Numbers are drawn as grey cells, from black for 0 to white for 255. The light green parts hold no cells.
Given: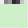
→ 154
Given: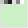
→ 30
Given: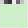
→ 52
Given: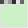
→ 157
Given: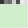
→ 111
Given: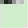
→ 62
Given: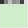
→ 192
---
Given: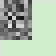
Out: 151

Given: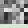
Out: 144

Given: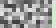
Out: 210

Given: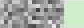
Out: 155

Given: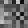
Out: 150

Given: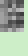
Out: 148
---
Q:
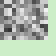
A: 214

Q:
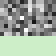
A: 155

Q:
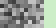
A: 149

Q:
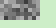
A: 187

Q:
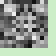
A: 90

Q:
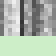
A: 200
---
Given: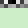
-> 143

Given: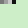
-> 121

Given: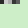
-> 41

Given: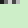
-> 28

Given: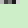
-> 186

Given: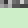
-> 163

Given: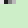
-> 230

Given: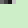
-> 106
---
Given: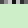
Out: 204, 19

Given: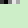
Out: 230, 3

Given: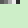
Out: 236, 45

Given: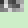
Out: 226, 54

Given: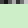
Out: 199, 21

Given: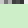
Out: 238, 51

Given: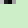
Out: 199, 7

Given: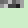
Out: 203, 29

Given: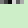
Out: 215, 10

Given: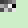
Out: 244, 5
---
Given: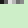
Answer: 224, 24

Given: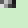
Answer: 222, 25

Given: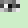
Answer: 245, 9

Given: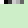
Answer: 249, 5

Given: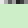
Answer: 231, 35

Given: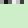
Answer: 239, 21

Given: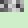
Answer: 224, 52
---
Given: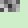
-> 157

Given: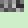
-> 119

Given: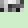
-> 161

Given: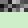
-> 119

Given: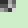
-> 46

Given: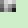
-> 138

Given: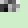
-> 200
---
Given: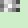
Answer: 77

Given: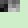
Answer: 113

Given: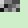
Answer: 73

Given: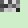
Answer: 120

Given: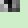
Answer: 107

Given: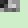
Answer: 149

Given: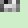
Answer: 90

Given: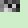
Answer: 77
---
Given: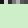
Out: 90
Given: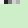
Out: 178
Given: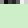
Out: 95
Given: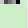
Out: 114
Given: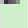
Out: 102
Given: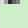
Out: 129
